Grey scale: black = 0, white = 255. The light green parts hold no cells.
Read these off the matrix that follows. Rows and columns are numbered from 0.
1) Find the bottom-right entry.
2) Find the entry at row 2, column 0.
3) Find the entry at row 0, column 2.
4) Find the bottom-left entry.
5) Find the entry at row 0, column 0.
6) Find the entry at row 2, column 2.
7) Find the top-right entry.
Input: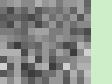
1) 176
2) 88
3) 162
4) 176
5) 137
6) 100
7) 100

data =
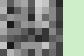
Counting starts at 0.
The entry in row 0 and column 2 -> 150
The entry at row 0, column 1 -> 92
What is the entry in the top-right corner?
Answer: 40
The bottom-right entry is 65
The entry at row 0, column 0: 166
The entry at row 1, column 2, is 92
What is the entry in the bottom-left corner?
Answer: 78
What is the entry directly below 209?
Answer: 196
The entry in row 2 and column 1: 150
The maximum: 209
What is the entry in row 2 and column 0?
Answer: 120
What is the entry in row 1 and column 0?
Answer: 182

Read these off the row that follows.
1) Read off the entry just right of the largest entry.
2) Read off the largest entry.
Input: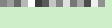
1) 61
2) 254

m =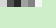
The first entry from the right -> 245
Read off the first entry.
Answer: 215

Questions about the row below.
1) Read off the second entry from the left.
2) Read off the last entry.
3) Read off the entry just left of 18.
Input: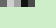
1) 206
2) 75
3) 162

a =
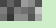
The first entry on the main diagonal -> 70
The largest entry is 196
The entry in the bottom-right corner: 168
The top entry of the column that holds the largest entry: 86
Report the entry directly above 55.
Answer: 70
